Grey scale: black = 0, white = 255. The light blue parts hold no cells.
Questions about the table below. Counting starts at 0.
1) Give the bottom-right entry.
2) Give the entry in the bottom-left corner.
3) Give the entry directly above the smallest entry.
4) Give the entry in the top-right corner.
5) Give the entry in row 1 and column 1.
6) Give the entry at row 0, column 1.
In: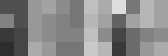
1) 171
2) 45
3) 57
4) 162
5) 80
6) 80

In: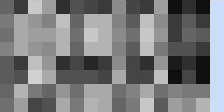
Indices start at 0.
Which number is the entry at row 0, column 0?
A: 101
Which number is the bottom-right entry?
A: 179
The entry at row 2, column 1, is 169
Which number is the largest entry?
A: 209
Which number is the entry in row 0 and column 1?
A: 58
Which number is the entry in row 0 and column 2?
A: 200
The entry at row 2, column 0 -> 111
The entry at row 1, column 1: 169
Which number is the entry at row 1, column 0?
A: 121
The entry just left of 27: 149
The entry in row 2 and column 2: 158
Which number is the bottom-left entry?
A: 111
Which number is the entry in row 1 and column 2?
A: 149
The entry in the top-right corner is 16
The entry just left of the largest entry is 81
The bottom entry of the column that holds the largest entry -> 69
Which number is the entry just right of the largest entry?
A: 169

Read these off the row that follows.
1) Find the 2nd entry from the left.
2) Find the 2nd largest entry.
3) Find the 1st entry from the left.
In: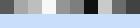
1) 168
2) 202
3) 89

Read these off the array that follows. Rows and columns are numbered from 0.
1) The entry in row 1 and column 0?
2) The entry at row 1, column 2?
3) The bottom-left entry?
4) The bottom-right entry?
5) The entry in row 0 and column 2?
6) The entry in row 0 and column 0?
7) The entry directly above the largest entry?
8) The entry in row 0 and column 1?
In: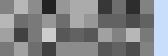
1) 183
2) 121
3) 121
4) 130
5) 140
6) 130
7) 151
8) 183

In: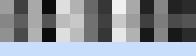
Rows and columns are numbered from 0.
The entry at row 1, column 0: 134
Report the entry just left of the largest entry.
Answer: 54
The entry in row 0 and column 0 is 157
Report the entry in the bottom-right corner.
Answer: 43
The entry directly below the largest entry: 200
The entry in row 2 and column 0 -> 145
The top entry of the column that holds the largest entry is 240
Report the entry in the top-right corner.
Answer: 43
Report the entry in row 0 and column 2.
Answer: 169

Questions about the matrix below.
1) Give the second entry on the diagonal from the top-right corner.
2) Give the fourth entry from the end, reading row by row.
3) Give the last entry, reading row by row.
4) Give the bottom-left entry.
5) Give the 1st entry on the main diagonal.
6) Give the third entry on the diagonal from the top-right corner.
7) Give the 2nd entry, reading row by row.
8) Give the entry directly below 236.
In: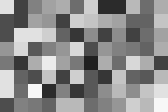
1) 99
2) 150
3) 247
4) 77
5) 225
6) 65
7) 65
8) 196

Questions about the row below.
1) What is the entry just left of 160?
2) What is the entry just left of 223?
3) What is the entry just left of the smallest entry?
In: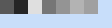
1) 179
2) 37
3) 88

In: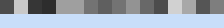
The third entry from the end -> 168
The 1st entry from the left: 76
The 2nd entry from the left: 200
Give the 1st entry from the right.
126
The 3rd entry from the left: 54

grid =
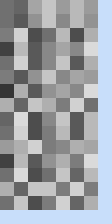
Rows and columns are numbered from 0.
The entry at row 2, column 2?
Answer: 77
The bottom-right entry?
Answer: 175
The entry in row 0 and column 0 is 112
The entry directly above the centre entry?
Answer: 146
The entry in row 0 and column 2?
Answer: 165
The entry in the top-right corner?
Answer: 155
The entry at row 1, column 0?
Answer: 112
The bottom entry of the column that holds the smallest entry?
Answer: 112
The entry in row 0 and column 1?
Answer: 101
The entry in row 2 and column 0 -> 124
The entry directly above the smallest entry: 124
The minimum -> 53

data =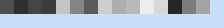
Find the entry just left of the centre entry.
90
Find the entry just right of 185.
237

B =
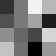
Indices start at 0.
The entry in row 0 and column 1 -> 121
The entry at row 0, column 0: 49
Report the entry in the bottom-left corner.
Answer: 194
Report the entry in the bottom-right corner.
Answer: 152
